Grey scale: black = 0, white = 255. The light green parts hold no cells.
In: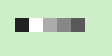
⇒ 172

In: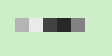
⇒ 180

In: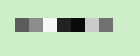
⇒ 203

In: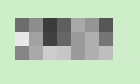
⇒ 205

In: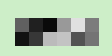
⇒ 195

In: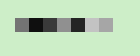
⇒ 166

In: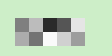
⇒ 229

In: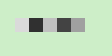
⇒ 192

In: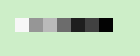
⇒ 186

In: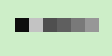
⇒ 151
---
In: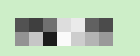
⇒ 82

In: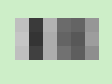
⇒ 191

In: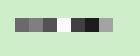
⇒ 106

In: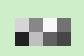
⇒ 213

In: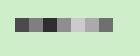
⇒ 75

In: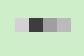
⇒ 210
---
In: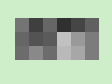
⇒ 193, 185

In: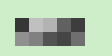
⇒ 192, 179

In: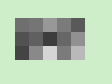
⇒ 213, 185

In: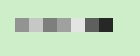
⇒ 228, 199

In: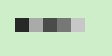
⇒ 199, 170

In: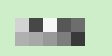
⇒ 247, 211
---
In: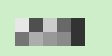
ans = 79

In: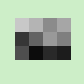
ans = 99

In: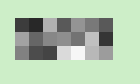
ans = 102

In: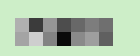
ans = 59

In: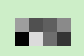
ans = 80

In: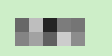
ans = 190

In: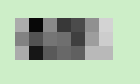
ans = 83

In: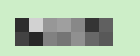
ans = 210
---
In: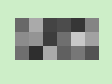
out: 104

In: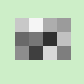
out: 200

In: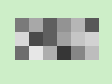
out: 122

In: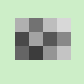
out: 176

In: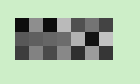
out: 13

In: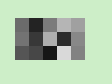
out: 107
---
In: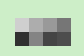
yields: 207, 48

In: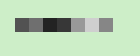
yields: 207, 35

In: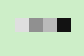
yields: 223, 18

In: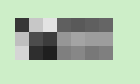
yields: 227, 31

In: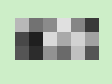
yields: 224, 31

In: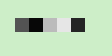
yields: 230, 7

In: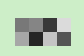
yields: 219, 37

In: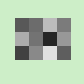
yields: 224, 37

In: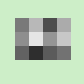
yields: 229, 46

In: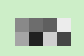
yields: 236, 33
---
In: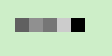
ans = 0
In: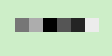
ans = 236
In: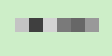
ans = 153
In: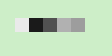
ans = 157
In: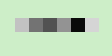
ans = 213
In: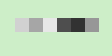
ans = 151
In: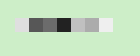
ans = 239
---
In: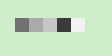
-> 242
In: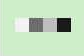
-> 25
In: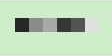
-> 224
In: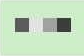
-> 61
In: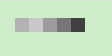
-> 64
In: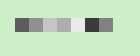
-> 129
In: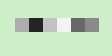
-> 138
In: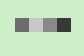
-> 56
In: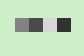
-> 50
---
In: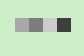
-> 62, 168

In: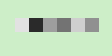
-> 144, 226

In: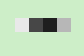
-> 183, 233

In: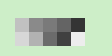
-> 52, 215

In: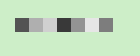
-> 125, 83

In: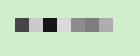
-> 173, 69

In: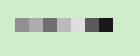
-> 24, 144

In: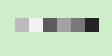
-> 35, 188

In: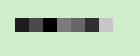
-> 198, 28
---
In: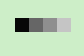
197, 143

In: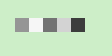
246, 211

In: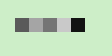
201, 165

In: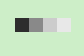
232, 204

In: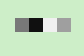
240, 159

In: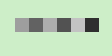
195, 173

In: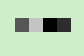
196, 86

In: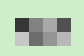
199, 183

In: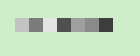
228, 194

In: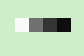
249, 113
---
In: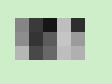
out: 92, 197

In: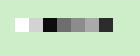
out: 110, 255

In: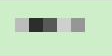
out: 88, 207

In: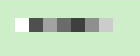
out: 107, 255

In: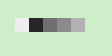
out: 111, 238

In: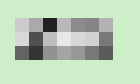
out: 231, 231

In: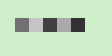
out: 65, 197

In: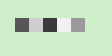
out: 58, 241

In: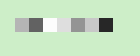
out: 222, 252

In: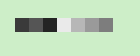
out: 234, 234
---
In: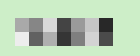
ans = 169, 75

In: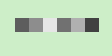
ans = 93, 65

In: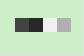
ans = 67, 175

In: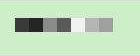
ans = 58, 159

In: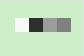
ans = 248, 128

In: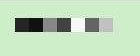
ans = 36, 192

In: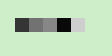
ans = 53, 206

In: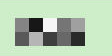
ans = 132, 42

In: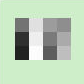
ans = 115, 190

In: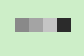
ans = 137, 43
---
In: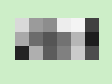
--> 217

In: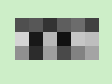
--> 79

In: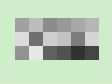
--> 160

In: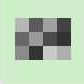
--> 182

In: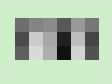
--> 110

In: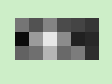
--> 117

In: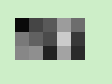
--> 10
